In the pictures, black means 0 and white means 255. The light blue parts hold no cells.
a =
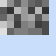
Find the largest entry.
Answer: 223
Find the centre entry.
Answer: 154
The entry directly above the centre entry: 154
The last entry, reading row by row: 75
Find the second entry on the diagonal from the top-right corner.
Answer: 184
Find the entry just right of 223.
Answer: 102
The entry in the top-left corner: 210
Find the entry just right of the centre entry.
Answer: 168
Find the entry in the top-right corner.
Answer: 114
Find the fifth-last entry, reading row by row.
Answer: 127

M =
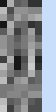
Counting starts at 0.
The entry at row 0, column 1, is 175
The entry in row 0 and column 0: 23
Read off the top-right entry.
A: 50
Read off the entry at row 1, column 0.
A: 187
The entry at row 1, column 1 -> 77
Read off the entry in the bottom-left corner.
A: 202
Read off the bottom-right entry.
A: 77
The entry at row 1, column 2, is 146
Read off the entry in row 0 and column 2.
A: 92
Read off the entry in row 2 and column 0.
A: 160
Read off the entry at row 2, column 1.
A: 105

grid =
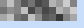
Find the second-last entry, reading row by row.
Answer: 131
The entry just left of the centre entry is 72
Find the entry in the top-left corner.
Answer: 143
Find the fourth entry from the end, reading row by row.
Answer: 100
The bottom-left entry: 167
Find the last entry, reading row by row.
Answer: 167
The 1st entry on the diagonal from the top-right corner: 131
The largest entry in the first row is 204
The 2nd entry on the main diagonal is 143
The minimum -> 56

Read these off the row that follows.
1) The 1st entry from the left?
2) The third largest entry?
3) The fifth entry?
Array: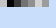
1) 196
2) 156
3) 144

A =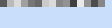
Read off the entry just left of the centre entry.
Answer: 202
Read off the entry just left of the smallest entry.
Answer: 146
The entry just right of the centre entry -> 134

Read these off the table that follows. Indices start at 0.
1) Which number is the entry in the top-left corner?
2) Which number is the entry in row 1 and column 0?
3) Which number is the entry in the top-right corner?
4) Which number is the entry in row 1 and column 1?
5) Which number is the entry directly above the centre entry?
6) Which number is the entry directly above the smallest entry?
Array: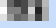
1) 224
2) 252
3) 184
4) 128
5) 73
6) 87

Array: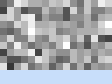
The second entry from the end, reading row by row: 144
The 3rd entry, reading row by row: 239
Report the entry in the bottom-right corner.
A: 159
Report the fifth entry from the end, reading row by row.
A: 174
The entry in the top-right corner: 213
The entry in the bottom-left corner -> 227
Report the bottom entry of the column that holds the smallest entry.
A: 55
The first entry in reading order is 98
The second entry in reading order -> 129
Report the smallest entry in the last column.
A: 68
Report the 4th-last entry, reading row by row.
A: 98
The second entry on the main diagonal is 213
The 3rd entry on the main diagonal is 159
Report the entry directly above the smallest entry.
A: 83

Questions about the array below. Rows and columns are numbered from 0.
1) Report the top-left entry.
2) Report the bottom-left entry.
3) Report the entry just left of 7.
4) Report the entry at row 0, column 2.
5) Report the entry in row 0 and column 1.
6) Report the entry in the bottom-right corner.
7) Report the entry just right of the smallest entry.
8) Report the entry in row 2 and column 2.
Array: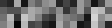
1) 53
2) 128
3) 169
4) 169
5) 37
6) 37
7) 183
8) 53

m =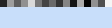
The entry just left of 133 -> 52
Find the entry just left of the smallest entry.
173
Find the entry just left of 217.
145

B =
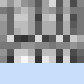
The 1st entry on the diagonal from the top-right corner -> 133
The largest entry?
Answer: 246
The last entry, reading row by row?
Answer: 90
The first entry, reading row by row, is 188
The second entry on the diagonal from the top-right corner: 120
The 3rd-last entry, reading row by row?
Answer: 217
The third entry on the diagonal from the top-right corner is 188
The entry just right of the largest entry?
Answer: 217
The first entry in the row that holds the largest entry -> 133
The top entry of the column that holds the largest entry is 148
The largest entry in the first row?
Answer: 217
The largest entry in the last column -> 173
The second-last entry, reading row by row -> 63
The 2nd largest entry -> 231
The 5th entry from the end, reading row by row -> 202
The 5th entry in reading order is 133
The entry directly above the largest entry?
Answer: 202

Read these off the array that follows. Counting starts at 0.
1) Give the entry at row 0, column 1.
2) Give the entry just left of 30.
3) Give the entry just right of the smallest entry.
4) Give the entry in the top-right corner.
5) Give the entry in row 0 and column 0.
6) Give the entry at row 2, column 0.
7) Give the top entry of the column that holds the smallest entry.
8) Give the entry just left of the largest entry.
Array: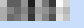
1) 95
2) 146
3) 183
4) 211
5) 195
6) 171
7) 30
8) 55

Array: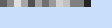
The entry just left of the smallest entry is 128
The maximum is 222
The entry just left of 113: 166

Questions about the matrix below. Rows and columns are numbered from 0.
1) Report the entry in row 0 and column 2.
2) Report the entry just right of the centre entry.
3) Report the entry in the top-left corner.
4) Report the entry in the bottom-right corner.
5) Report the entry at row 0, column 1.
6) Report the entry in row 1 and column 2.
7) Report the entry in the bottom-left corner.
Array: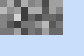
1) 89
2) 75
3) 132
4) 104
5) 173
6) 160
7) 119

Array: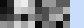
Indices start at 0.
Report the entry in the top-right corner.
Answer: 91
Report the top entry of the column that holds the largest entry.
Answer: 237
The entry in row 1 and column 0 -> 22
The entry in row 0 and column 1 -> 47
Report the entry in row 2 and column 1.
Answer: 63
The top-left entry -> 10
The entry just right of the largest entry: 166
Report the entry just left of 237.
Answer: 223

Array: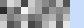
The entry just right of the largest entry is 191
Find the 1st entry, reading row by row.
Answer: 125
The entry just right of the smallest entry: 137
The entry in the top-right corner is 84
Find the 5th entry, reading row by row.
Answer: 204
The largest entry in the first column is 204
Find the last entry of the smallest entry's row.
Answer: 150
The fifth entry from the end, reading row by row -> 97
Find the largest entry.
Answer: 244
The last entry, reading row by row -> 229
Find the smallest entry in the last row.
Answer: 71
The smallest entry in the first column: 44
